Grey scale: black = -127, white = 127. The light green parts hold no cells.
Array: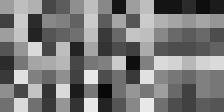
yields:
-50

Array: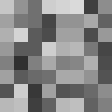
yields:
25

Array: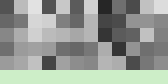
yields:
0

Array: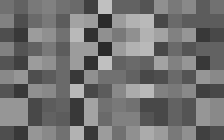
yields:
-55

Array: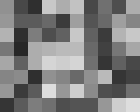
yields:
72

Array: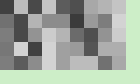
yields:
76

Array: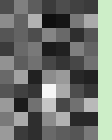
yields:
-42

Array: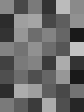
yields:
-102
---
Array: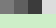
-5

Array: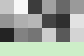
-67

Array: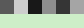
-38

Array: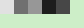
-15

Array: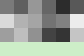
-60

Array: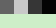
-28

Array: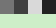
-11
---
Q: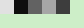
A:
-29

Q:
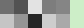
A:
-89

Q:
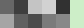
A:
-52

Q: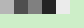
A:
0

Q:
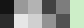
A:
80

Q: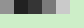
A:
-74

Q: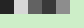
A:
-29

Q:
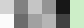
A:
33
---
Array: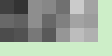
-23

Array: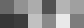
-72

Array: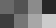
-66

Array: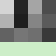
50

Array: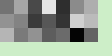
18

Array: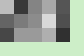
-27
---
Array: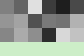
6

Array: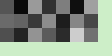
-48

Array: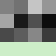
-54

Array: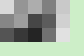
-43

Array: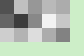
78

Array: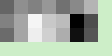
-20

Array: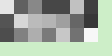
-50

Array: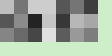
5

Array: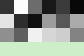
15

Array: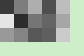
25
